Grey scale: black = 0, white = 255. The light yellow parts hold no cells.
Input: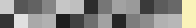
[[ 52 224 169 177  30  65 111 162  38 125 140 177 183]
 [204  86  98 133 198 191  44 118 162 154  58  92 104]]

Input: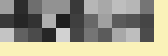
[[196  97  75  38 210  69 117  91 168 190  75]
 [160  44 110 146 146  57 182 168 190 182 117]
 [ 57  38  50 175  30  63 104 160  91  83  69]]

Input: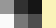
[[250 120  77]
 [151  49  21]]

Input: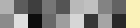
[[139 222  13 105 158 214  54 165  40]
 [178  92  62 118  84 185 192 131  98]]

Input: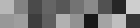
[[152 158  61  95 177 146  24 164 191  54]
 [184 130  74 101  87 115 138  81  38 206]]

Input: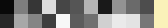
[[ 40 168 133  62 247  92 112 208 234 227 119]
 [  9 126  54 221  70  85 180  25 147 106  77]]

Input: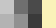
[[179 145  58]
 [198 111  74]]
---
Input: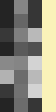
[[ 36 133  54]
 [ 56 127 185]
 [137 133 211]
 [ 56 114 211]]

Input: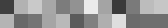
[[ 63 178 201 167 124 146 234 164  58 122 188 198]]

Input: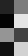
[[ 35 124]
 [149  66]]

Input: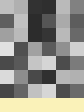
[[191 176  50  47 186 129]
 [160 186  44  53 185 105]
 [ 74  89 197 213  76 123]
 [ 70 101 193 214  76 106]]

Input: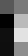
[[ 88 122]
 [ 15 226]]

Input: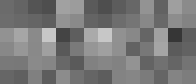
[[107 100  84  78 161 156  90  78  92 103 147  98 159 139]
 [146 166 138 199  68  94 170 199 145 136 101 161  54  93]
 [121 120 138 134 104  90 129 134 130 147  99 113 101 116]]

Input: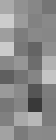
[[170 145 135 117]
 [158 125 137 135]
 [136 150 109 178]
 [154 139  85 125]
 [128 169 184 124]]
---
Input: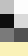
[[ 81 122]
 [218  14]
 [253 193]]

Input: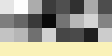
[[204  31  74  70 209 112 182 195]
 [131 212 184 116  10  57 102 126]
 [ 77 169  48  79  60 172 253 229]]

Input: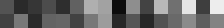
[[131  94 139 105  82  39  85  39 156 120  66 102  99  42 120  65]
 [237  62 229 112 184  67 142  12 162 175  97  46  76  54  42  83]]

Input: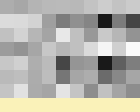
[[141 164 193 141 196 228 165 171 225 196]
 [166 136 107 173 166 118 189 172 190 186]
 [126  95  25 154 149  70 187 174 208 199]
 [250 207 245 218 192 182 199 166 147 156]
 [147 182 201 152 192 232 164 182 211 193]
 [ 69 124  24 133 144 124 159 211 218 219]
 [203 195 205 195 184 186 185 180 167 173]]

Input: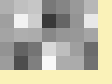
[[113 171 172 248 127  77 156]
 [107 159 190 216 116  99 147]
 [165 152 150 136 172 174 164]
 [232 148 101  57 206 242 159]
 [183 153 133 120 198 192 176]]

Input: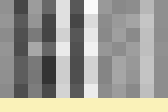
[[141 190 137 156 140 236  89 211  74 125  78 139]
 [141 196 149 166 133 212  79 205  51 119  93 144]
 [142 196 152 165 132 209  77 205  51 121  94 145]
 [145 190 158 141 151 241  81 234 103 168  77 149]
 [141 191 138 159 137 231  87 209  68 122  80 140]
 [143 197 164 154 140 218  70 224  70 149  90 150]
 [143 183 141 137 153 250  88 224 104 156  70 145]]

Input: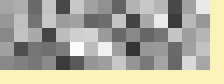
[[165 217 104 164 121 149 199 158 149  88  58 139 119 128 137]
 [194 161 106 153 151  53 159 240 188 252 125 112 117  79 160]
 [180 158 198 117 102 136 106 155 211 207 188  69 170 194 135]
 [150 184  59 234 169  67 196 110 102 162 156 199 115 191 151]
 [233 162  72 182 200 179  99 144 161 199  72 195 105 173 166]]
